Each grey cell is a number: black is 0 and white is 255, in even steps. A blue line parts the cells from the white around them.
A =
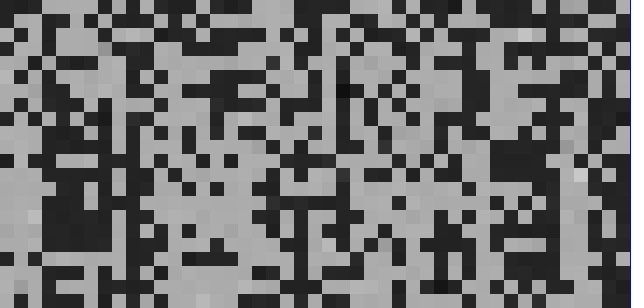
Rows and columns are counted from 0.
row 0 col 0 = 35
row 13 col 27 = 172
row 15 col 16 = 172
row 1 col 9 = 34
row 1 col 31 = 38
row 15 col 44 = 35
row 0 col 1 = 32
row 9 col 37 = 36
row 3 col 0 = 37
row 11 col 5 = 171
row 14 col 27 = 175
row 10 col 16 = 171
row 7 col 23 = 178
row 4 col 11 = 172
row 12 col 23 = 173
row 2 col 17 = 36
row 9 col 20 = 171
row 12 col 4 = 36
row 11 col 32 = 35
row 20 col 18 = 172
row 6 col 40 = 35
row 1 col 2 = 174
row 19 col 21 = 36
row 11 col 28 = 38
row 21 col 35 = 173
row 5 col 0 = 182
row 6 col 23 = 172
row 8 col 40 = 37
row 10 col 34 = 172
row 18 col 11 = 174
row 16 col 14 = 171
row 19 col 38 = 35
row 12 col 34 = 170
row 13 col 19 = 33
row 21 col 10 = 166
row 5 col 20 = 170
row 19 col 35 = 174

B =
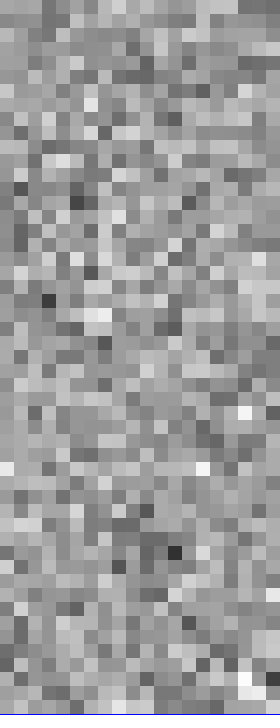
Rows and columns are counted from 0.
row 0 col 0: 167
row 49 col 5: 158
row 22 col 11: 142
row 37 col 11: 165
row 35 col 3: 161
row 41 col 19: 129
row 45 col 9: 136
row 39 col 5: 167
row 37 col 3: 125
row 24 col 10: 144
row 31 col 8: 195
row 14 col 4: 171
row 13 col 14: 113
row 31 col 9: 152
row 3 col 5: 139
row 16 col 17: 128
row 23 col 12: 92
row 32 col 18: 147
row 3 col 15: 137
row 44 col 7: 145
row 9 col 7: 103
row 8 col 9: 145
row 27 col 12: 164
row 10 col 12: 185
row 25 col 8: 156
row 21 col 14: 153
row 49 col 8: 194
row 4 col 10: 99
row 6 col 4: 128
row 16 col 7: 204
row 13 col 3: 135
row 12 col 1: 204
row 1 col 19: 128
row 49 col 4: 109
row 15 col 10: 177
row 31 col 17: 122
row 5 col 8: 116
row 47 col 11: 153
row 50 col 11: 125

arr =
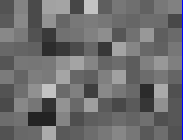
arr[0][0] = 83
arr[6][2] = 145
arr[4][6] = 133
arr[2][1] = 122
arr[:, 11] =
[120, 109, 94, 97, 152, 120, 170, 145, 80, 110]
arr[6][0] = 83
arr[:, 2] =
[74, 74, 82, 97, 118, 126, 145, 118, 35, 106]
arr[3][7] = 55
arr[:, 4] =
[164, 102, 113, 56, 146, 165, 106, 147, 133, 89]
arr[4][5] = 164
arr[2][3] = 57
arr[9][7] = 120
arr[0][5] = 70
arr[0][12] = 129
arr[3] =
[104, 100, 97, 44, 56, 75, 103, 55, 164, 134, 104, 97, 119]
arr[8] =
[109, 114, 35, 35, 133, 78, 94, 98, 108, 100, 112, 80, 87]
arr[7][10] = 54
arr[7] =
[74, 136, 118, 51, 147, 105, 159, 90, 72, 90, 54, 145, 87]
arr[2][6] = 129
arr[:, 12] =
[129, 72, 106, 119, 127, 101, 80, 87, 87, 82]
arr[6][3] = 195
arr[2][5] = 116
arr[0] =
[83, 131, 74, 162, 164, 70, 195, 94, 119, 111, 97, 120, 129]
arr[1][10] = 110
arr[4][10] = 128
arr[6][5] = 128
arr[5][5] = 103

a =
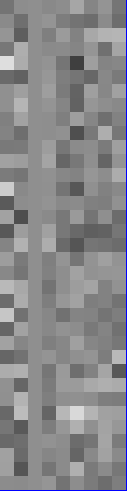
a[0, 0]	116
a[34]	[140, 139, 143, 149, 115, 141, 123, 109, 126]
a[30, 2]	143
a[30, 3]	125
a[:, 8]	[117, 109, 181, 165, 135, 122, 161, 137, 130, 119, 159, 147, 172, 137, 145, 108, 118, 108, 147, 150, 146, 115, 126, 113, 119, 185, 88, 171, 124, 159, 151, 123, 138, 119, 126]
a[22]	[198, 113, 143, 135, 113, 132, 131, 116, 126]
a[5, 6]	103
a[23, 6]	121
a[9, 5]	79
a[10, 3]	157
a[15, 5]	154
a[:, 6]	[133, 109, 168, 149, 159, 103, 159, 150, 134, 121, 141, 143, 150, 144, 128, 116, 95, 117, 147, 146, 164, 126, 131, 121, 134, 148, 130, 169, 141, 180, 144, 117, 137, 122, 123]
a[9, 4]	145
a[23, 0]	102
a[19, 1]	117
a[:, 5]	[166, 115, 130, 133, 63, 117, 99, 98, 158, 79, 139, 120, 131, 87, 139, 154, 105, 85, 117, 162, 157, 162, 132, 141, 160, 144, 110, 155, 144, 217, 176, 108, 101, 175, 141]
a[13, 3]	144
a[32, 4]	139
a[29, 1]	188
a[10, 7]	123
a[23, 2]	143
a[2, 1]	94
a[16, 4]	120
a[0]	[116, 141, 143, 137, 141, 166, 133, 148, 117]
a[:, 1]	[141, 111, 94, 174, 172, 97, 159, 181, 162, 110, 122, 157, 117, 137, 141, 78, 157, 178, 122, 117, 168, 172, 113, 162, 134, 114, 176, 102, 179, 188, 89, 110, 106, 85, 139]
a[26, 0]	172
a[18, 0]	157
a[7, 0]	144
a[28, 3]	127
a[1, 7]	139
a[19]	[136, 117, 143, 129, 142, 162, 146, 149, 150]
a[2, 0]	149
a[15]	[162, 78, 143, 138, 120, 154, 116, 143, 108]

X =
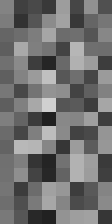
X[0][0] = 131
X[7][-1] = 166
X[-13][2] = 127
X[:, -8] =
[131, 124, 101, 94, 112, 95, 119, 94, 127, 107, 99, 112, 113, 117, 110, 121]
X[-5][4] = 114
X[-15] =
[124, 50, 85, 139, 162, 56, 101, 118]
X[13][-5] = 161
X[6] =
[119, 72, 115, 147, 142, 67, 96, 129]
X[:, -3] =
[70, 56, 111, 182, 177, 111, 67, 90, 133, 66, 156, 178, 178, 61, 75, 158]
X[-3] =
[117, 60, 108, 161, 151, 61, 89, 132]
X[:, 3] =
[57, 139, 166, 116, 37, 192, 147, 208, 32, 189, 134, 36, 39, 161, 167, 33]
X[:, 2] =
[73, 85, 125, 127, 61, 155, 115, 168, 59, 127, 181, 52, 67, 108, 122, 40]
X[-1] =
[121, 86, 40, 33, 147, 158, 161, 54]
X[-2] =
[110, 79, 122, 167, 133, 75, 84, 138]
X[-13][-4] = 67
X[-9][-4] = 85
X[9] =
[107, 70, 127, 189, 138, 66, 73, 149]
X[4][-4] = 105
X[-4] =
[113, 143, 67, 39, 99, 178, 156, 63]

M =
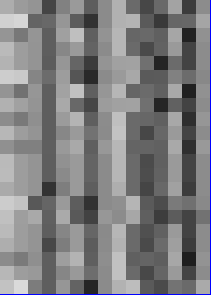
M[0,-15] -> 173
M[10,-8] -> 152
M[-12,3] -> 94
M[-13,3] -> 94
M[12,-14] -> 157
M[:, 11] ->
[105, 57, 96, 98, 36, 91, 96, 37, 96, 103, 97, 96, 98, 104, 76, 61, 97, 107, 94, 101, 75]
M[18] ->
[139, 122, 143, 94, 158, 179, 95, 142, 193, 96, 100, 94, 167, 30, 147]
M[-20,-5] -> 90
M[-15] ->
[148, 113, 150, 94, 162, 193, 95, 150, 182, 101, 107, 96, 169, 32, 145]
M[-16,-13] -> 133
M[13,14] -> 140
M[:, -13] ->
[148, 100, 149, 148, 148, 133, 150, 148, 143, 148, 128, 148, 148, 148, 88, 169, 148, 148, 143, 153, 124]
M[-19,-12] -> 94
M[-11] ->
[144, 128, 128, 95, 153, 169, 95, 152, 183, 100, 100, 97, 169, 47, 153]
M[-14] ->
[177, 161, 148, 94, 169, 104, 70, 156, 161, 162, 112, 37, 97, 67, 140]
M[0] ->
[173, 155, 148, 69, 129, 154, 93, 139, 177, 106, 71, 105, 163, 60, 140]
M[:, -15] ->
[173, 209, 149, 186, 179, 205, 148, 177, 140, 183, 144, 186, 187, 170, 204, 192, 186, 174, 139, 183, 194]
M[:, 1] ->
[155, 214, 120, 157, 157, 201, 113, 161, 121, 157, 128, 157, 157, 157, 195, 158, 157, 157, 122, 157, 218]
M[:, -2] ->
[60, 103, 34, 67, 67, 108, 32, 67, 46, 67, 47, 67, 67, 60, 112, 67, 67, 60, 30, 67, 106]
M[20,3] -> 94
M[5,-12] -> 108
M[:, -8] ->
[139, 139, 147, 139, 148, 139, 150, 156, 140, 139, 152, 139, 139, 139, 139, 151, 138, 139, 142, 139, 139]
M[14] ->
[204, 195, 88, 101, 154, 93, 50, 139, 143, 181, 90, 76, 122, 112, 137]
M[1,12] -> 102
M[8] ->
[140, 121, 143, 94, 155, 180, 95, 140, 191, 106, 103, 96, 168, 46, 150]
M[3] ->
[186, 157, 148, 94, 135, 154, 99, 139, 182, 106, 74, 98, 154, 67, 140]
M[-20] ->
[209, 214, 100, 104, 150, 92, 50, 139, 177, 180, 90, 57, 102, 103, 165]
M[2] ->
[149, 120, 149, 94, 160, 191, 95, 147, 182, 102, 105, 96, 166, 34, 145]

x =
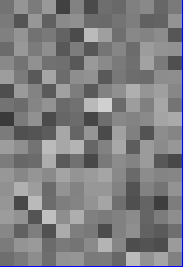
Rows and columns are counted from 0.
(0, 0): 115
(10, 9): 93
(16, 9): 143
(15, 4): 142
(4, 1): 115
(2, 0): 128
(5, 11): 141
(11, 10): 155
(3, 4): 88
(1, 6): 107
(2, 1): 148
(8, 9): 131
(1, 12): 147
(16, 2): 126
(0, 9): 128
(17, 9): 77
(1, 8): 116
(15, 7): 123
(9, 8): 161
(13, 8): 130
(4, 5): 88
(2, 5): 75
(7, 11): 167
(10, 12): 151
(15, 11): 124
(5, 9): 109
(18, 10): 146
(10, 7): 130
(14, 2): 186
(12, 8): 137
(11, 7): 121
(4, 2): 145
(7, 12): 116
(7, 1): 108
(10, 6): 102
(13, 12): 147
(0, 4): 65
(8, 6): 70
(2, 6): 187
